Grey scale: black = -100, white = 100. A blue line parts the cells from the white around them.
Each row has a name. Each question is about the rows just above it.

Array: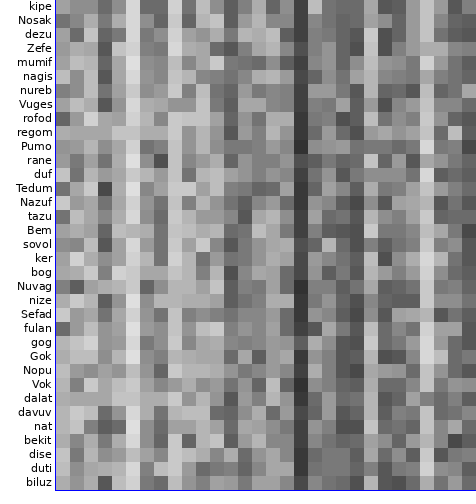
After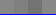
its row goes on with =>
[ 36,  42,  21, -43, -21,  11, -10,  26,  42,   6,   0,  -5,  31,   0, -10,
 -21]
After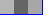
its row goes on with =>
[ 75,  11,   6,  48,   6,  31,  58,  -5, -10, -16,  11, -26, -49,   6,  16,
 -21,  11,  48,  16,  11,  -5,  64,  21, -10, -26]
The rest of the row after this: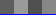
[ 21,  53,   6,   6, -16]
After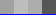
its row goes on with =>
[ 16,  69,  36,  31,  16,  16,  53,  -5, -26,  31,  31,   6,   0, -49,   0,
  -5,  26, -26,  21, -37,   6,  21,  53,   6,   6, -16]
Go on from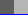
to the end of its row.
[-37, -32,   6,  69,  48, -16,  -5]

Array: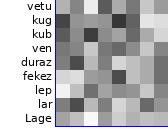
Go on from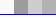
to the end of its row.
[50, 45]
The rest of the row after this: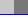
[-18,  10,  56,   4]

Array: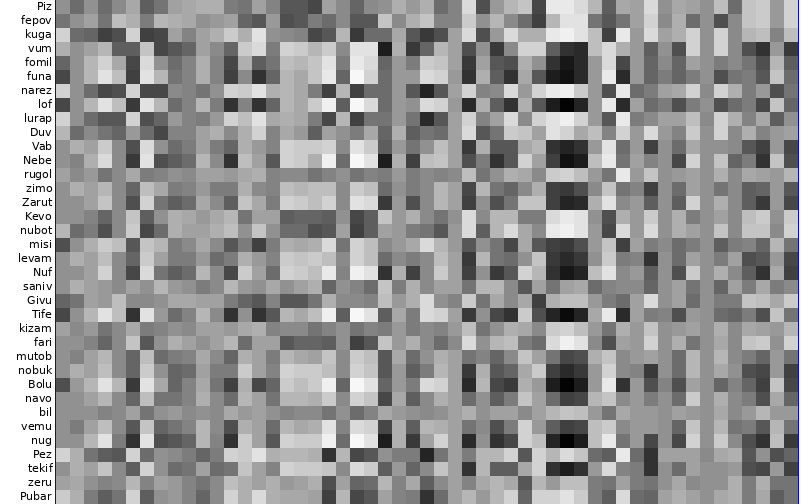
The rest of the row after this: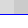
[-26,  20, -21,   8,  54,  26, -61,  43, -26, -26,  32,  65, -61, -77, -61,
  20,  71,   3,  -3, -61,  14, -15,  26,  14,  14,  20, -38, -44,  20, -50]
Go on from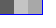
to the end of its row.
[ -3,  65,  59,  49,  65,   8,  77,  71, -55,  20, -38,   8,  43,  26, -50,
  14, -38,  -9,  54,  54, -50, -72, -67,  37,  77,   8,  20, -26,  14, -26,
  65,  14,  37,   8, -26, -55,  20, -44]

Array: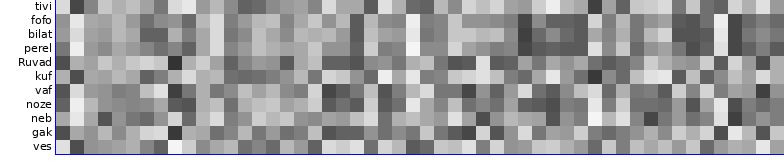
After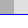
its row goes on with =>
[21]
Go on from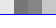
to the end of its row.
[ 56,  44,  50,   9, -50, -17,   9, -17, -29,  32,   4,  38,  -7,  44,  66,
 -34, -34, -29,  81, -44,  -7,   9,  -7]
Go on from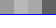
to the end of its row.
[-23,  38,  -1,  32,  71,  -7,   9,  50,  32,   9,  44,  38,  44,  21, -29,
  50,  27,  21,  81,  -7,   4,  56,  56,  44,  50,   9, -50, -17,   9, -17,
 -29,  32,   4,  38,  -7,  44,  66, -34, -34, -29,  81, -44,  -7,   9,  -7]
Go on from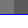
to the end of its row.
[-44,  66, -34,  15,  71,  -7,  27,  21,  61,  -1, -17,  -1,  15,  38,   9,
  61,  38,  66, -39,  81,  44, -34,  56]
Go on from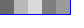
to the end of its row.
[ 44,  50,   4,  32,  56,  15,  44, -29,  44,   9,   4,  87,  -1,   4,  56,
  15,  15,   9,  -1, -44,   9, -23, -23, -29,  66,  -1,  44,  -7,  15,  27,
 -29, -34, -12,  87, -44, -17,  -1, -17]

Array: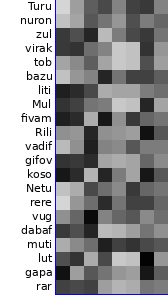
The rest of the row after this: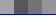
[-38,  -3, -20]
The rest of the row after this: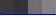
[ 57,  51, -60,  18]
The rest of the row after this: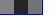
[-49, -49, -26]
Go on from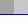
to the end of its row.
[ 51, -38,  24]
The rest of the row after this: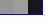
[-26]
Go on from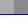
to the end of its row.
[-14, -76, -49, -60, -43, -32]

